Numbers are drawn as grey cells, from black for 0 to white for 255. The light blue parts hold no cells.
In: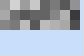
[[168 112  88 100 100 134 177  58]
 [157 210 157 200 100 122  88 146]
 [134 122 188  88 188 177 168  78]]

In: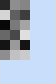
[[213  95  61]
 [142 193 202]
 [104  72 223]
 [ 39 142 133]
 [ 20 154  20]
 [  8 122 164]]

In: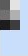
[[113 176]
 [ 91 227]
 [ 29  61]]

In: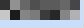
[[199  27 133 123  59  39 133 177]
 [ 50 145 103  79  91  91 103  70]]

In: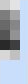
[[215 192]
 [204 227]
 [125 165]
 [105 134]
 [ 85 146]
 [ 41  62]]

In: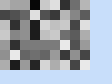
[[201 134 144  28 192 201 111  92 173]
 [192  48 144  28 213 192 201  69 223]
 [182 164 164   7 201 223  48 111 182]
 [173  28 154  37 213 173 213  69 233]
 [154  48 123 123 123 123 233  81 154]
 [144 233 101 111 101 154  57 144  69]
 [ 69  81 101 223  81  57 182 134  92]]

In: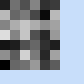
[[221 132 197  80  39 153]
 [185 103 122  71  10 185]
 [143  92 209 122  39 162]
 [132 173 197 173 143 162]
 [ 30 113  80 132  48  59]
 [ 20  30  80 103  48  30]
 [  1 103 113 153  59  92]]

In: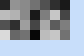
[[218 103 114   7 188 198 114]
 [188 178 138  25 126 198  69]
 [ 81  47 158  69 169  92 126]
 [ 36 147 138 114  81  47  25]]

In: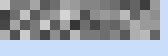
[[203 121 121 165  90 110 165 154 133 133 121 110  80 100  62 154]
 [174  80 203 121  71 142  80 185 121 121 110 133  90 174 185 100]
 [ 71 165  90 121 203  90 165  53 110  71 110 100 133 174 154 154]
 [ 62 110 194  90 133 154 212 174  80 142 154 142 185 100 154 142]]
